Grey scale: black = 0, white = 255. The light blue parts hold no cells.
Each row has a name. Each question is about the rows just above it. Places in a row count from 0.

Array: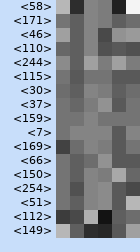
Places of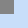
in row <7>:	1 2 3 5
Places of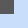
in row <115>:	1 4 5
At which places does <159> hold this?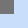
0 1 3 4 5
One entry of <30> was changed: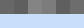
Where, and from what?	0, [109]
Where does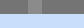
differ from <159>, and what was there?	2, [132]
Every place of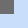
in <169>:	1

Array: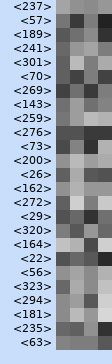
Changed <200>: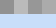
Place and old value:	2, [157]
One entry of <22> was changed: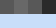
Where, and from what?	0, [82]
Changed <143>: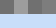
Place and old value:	3, [131]
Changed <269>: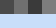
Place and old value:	0, [66]
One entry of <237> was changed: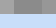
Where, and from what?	1, [145]
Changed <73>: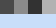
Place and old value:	1, [131]
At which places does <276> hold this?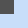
0 1

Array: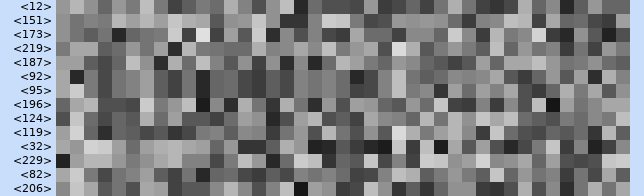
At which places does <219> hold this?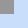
5 21 28 33 39
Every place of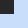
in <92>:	1 10 21

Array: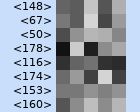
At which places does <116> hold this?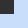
0 3
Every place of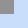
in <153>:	2 4
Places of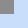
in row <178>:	3
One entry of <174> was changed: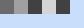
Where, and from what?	1, [154]

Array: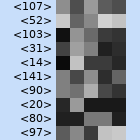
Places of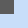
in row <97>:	0
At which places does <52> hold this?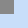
2
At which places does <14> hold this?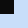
0
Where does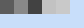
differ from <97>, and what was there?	2, [59]
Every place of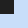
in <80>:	0 1 4
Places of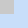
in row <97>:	4

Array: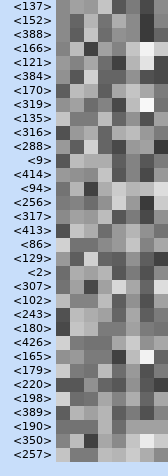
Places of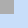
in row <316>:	2 4
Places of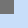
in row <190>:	0 1 2
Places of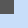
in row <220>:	0 1 4 6

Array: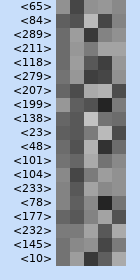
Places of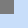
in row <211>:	2
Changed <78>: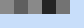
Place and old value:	0, [131]
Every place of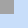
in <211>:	3 4

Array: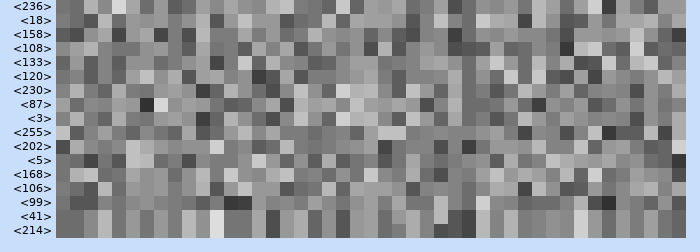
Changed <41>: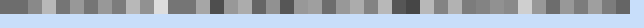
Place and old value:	43, [117]
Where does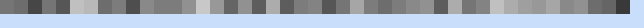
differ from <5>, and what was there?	21, [117]
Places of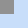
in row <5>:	13 17 30 41
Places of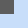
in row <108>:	9 13 30 40 42
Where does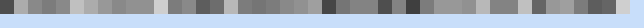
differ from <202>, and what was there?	30, [117]

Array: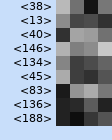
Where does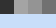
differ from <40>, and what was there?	2, [156]
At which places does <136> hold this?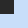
1

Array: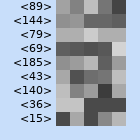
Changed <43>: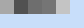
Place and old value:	4, [190]
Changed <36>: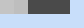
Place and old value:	1, [196]
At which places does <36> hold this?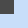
2 3 4
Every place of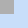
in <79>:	0 1 3 4
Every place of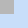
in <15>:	4

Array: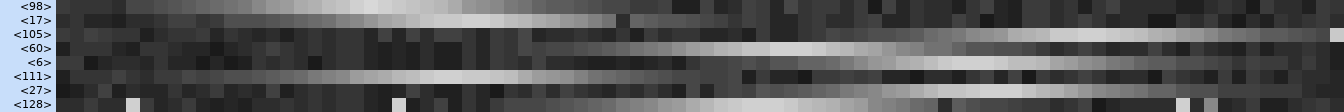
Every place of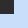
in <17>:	0 5 6 40 55 56 62 63 71 76 77 81 85 88 91
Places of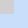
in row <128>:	5 24 49 50 51 80
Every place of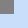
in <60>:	43 61
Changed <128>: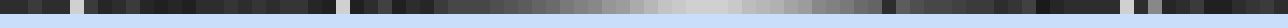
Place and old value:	29, [53]
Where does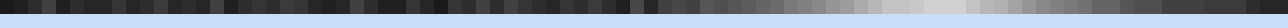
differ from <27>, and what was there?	20, [53]
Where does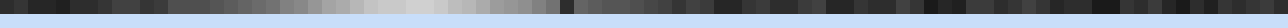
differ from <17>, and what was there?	35, [164]

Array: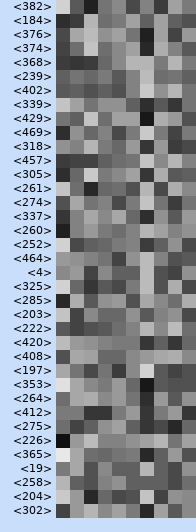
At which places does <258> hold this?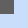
1 5 6 7
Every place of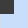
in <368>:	0 2
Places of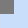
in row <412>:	0 1 4 7

